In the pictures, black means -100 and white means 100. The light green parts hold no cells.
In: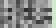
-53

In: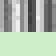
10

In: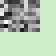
-41

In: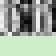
-70

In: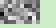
-32

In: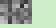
-31

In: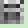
62
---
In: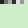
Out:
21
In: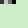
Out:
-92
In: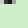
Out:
24
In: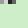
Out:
-22
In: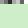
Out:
99
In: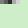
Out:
65
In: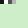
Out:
43
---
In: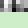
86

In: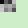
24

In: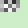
100

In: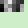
37

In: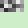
82

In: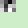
-61

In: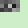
-56

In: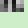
-49
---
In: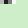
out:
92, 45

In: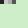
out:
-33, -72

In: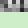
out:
52, 30

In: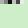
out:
85, 37

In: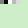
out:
72, 0

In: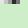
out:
-10, 79

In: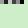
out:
-97, 22

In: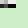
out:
87, -72
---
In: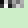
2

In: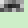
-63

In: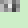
82

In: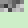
-23

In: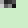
-25

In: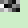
-76
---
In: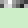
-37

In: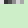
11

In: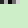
-15

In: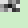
-48

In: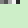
0

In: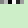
2
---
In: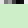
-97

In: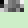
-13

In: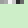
56

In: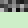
-68

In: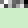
-26

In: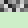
-27
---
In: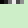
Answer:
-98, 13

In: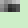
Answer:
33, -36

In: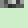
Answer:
4, -29

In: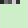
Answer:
-70, -59

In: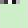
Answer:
2, 46

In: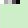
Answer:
98, -95
